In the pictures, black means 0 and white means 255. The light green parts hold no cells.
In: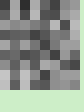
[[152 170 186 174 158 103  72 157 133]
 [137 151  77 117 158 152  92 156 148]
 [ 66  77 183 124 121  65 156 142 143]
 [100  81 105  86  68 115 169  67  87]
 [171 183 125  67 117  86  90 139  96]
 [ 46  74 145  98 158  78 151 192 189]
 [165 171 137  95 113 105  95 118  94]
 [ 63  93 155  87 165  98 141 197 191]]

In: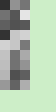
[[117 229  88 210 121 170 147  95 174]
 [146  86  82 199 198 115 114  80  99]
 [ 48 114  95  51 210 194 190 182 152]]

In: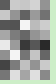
[[147 114 205 169  41 102 202 137]
 [211 154 187 148  87 196 147 223]
 [199  98 244 103  57 117 192 165]
 [203 148  83 124 155 244 124 222]
 [ 92 200  85 167 233 144  68 118]]

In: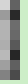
[[ 98  41 109 105  89  38  96  75]
 [213 155 180 179 174 185 159 130]]

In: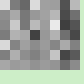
[[185 112  84  72 129  90 139]
 [ 82  75  63 112 170  70 108]
 [158 183 234 178 134 196 148]
 [160 162 157 152 155 148 155]
 [219 152 186  65 140 129 146]
 [104 120 120 169 160 142 159]
 [124 169 201 178 132 175 155]
 [220 143 137 124 217 127 167]]

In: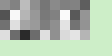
[[ 94 149 147 181]
 [130  89 115 228]
 [128 250 227 218]
 [138 129 143 144]
 [118 121 126 223]
 [143 152 154 108]
 [188 181 164  42]
 [130 248 223 108]
 [145  83 113 222]]

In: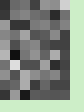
[[208 113 130  64  65  73  67  76  69  87]
 [142  43 100 137  66 172  45 133  69  85]
 [148 101 130  91  80  99 160 118 102  87]
 [ 65 110 122  83 134 146  79 141  60  91]
 [114 132  52 163 125 118  80 173 172  25]
 [105 121  53 115  78  16 221  82 102 153]
 [ 49  56 154 134 158 181 114 144  89  53]]

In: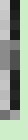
[[ 23  31  43  26 123  79  79  35  29  38  29 161]
 [205 199 190 200 140 139 138 190 197 186 196 113]]
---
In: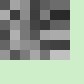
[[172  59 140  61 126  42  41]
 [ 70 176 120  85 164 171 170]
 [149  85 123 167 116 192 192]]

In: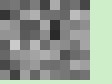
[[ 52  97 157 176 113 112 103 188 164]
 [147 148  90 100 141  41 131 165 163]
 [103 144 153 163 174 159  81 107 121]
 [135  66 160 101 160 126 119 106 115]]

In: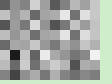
[[193 151 180 105 165 172 230 114 223 199]
 [189 150 179 110 165 171 228 114 220 196]
 [200  26 197  99 234 169 149 117 136 241]
 [130  68 144 171 119 176 131 111 135 125]]

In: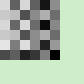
[[201 190  80 139 175 109]
 [200 190  80 140 174 108]
 [ 74  94  34  54 127   2]]

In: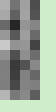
[[168  97 163  83]
 [152  89 158 106]
 [147  80 143 109]
 [128  62 129 103]
 [181 121 137  93]]

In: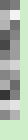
[[187 243]
 [ 93 131]
 [125 156]
 [133 156]
 [ 53 127]
 [136 177]]

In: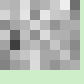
[[213 183 228 141 230 200 195 142]
 [202 102 192 144 218 177 176 157]
 [138 180 197 216 167 168 197 147]]

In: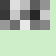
[[ 55 200 108  38 203]]

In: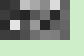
[[ 60  47  37  86 115  40 106]
 [ 61  59  78 111 129 126  99]]
